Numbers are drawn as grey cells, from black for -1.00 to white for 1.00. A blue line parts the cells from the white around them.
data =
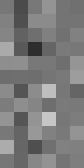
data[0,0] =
-0.07
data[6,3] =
0.49
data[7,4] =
-0.04
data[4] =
[0.11, 0.12, -0.06, -0.06, -0.13, 0.17]
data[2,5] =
0.01
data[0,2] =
-0.06
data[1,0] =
0.01
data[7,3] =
-0.14
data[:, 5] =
[-0.12, -0.09, 0.01, -0.06, 0.17, 0.23, -0.21, -0.05, -0.02, 0.16, 0.00, -0.01]
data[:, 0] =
[-0.07, 0.01, 0.04, 0.33, 0.11, -0.14, 0.09, -0.03, 0.16, -0.06, 0.35, -0.07]
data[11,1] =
-0.19
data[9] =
[-0.06, -0.21, 0.19, 0.01, -0.05, 0.16]
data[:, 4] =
[-0.09, -0.09, -0.11, -0.04, -0.13, -0.05, -0.07, -0.04, -0.07, -0.05, 0.01, -0.09]
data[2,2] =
-0.13
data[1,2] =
0.09

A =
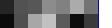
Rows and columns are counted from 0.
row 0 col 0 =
-0.71
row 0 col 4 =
0.01
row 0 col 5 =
0.34
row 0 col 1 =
-0.36

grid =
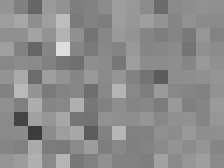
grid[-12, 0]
0.16
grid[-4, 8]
0.12
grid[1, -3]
0.14
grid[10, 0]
0.04
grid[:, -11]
[-0.01, -0.04, 0.12, 0.05, -0.12, 0.05, 0.06, 0.37, -0.08, 0.31, 0.09, -0.06]
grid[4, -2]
0.20
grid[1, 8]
0.23
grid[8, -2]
0.04
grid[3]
[0.25, 0.02, -0.20, 0.05, 0.74, 0.05, -0.04, 0.07, 0.03, 0.19, 0.05, 0.06, 0.09, -0.09, 0.13, 0.10]
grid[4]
[0.07, 0.10, 0.08, 0.01, -0.08, -0.12, 0.11, 0.09, -0.07, 0.23, 0.10, 0.10, 0.11, 0.05, 0.20, 0.13]
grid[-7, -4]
0.11
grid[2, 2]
0.28
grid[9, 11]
0.12
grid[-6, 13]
0.05
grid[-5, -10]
-0.06
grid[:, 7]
[0.10, -0.01, 0.06, 0.07, 0.09, 0.08, 0.07, 0.01, 0.14, 0.02, -0.01, 0.13]
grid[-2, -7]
0.00
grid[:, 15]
[0.13, 0.08, 0.03, 0.10, 0.13, 0.17, 0.14, 0.21, 0.18, 0.12, 0.05, 0.09]
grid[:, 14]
[0.14, 0.09, 0.18, 0.13, 0.20, 0.13, 0.02, 0.04, 0.04, 0.11, 0.17, 0.24]
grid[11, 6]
0.01
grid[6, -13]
-0.04
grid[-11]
[0.23, 0.30, 0.11, 0.25, 0.48, -0.04, 0.02, -0.01, 0.23, 0.18, 0.24, 0.15, 0.05, 0.14, 0.09, 0.08]
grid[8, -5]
0.07
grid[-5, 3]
0.05
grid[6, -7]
0.07
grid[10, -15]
0.01

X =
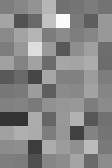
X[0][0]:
-0.01
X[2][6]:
0.05
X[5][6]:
0.22
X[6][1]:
-0.04
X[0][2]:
0.15
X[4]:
[0.26, 0.03, 0.27, -0.16, 0.30, 0.29, 0.35, -0.15]
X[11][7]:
0.10
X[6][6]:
0.27
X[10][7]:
-0.05
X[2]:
[0.08, 0.28, 0.42, -0.03, 0.09, -0.01, 0.05, 0.19]
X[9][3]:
-0.02
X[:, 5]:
[-0.09, -0.04, -0.01, 0.11, 0.29, 0.01, 0.07, 0.19, 0.39, -0.49, 0.13, 0.29]
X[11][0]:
-0.01
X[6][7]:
0.04
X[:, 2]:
[0.15, -0.18, 0.42, 0.74, 0.27, -0.45, 0.22, -0.04, 0.35, 0.34, -0.52, -0.38]
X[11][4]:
0.10
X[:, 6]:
[-0.03, -0.26, 0.05, 0.25, 0.35, 0.22, 0.27, -0.02, -0.32, 0.03, 0.47, -0.17]
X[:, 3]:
[0.43, 0.52, -0.03, 0.21, -0.16, 0.31, -0.26, 0.14, -0.20, -0.02, 0.35, 0.05]
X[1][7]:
0.19
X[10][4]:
0.22
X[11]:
[-0.01, -0.03, -0.38, 0.05, 0.10, 0.29, -0.17, 0.10]
